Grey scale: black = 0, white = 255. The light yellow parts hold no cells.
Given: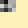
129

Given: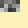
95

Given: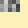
122

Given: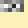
37

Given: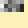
125

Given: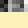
139

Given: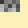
68

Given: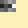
79

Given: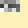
70

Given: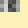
59
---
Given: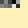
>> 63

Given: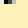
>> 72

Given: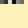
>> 221

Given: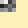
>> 60

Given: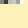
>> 189

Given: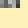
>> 190

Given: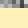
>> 142

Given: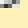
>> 185

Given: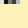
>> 124
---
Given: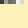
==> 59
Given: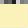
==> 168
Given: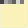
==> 67
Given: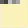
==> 96
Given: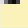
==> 222
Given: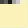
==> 68
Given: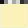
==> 18
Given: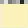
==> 165
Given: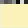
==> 126
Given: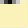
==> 177
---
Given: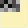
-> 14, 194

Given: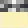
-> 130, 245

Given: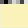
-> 213, 227

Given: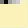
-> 162, 206

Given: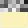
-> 174, 244

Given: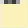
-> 113, 216

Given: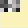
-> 130, 245

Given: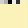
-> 8, 239
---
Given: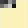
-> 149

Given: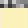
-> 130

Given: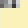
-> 99

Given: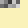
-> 198

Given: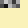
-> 58

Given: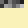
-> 69

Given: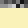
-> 18

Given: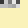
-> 230

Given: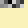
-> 111
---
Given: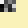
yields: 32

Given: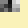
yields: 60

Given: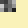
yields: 117

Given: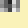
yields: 65

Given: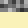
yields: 188

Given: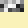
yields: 71

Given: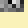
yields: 110

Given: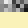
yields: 165

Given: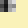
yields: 166

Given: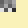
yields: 225
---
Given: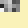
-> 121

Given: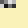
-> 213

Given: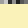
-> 142

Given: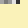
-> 122

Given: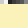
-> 60

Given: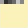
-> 78

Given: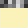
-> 120

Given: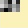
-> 7
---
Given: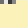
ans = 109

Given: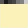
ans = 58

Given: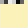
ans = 59

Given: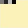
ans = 37

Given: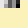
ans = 34

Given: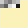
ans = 92

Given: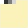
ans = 126
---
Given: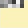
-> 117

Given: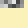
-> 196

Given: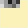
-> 219

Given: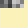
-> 101

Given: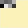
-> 9

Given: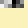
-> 244

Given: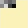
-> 137

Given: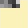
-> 160
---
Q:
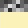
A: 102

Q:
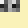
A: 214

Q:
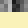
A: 87

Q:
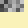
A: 128

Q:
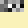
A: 167

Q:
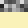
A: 217

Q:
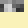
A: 132

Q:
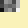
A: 72

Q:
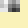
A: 145

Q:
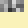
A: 144
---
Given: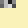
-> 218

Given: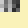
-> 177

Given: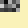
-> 122

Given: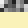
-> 95

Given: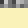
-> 117

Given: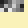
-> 120
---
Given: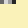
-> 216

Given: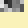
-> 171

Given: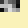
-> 133

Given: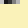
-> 25

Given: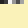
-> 62

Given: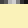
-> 91

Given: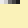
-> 206
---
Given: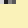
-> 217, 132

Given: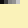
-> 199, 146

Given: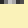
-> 198, 166

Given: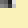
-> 224, 194

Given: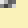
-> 229, 213

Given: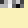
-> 245, 232
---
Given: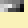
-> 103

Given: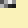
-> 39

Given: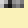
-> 127

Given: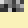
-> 120

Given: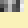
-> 64

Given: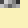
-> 144

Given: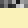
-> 215

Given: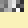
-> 62

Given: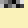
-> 19
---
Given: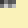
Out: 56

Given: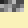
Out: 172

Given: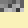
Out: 148

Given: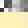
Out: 251

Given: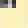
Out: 87

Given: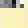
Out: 157

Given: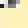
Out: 240

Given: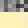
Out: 151

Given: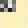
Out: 190

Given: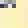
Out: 211
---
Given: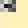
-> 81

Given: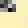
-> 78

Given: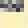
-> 154

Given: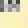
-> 165

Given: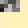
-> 122

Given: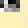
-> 154
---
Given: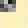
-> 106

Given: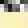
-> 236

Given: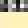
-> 70

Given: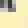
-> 203

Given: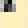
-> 172

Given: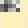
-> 121
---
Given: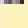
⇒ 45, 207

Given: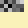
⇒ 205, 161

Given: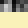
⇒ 66, 124

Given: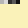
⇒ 18, 182

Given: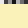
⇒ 49, 233

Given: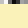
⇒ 148, 193

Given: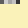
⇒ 54, 94

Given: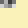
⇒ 119, 209

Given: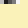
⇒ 246, 191
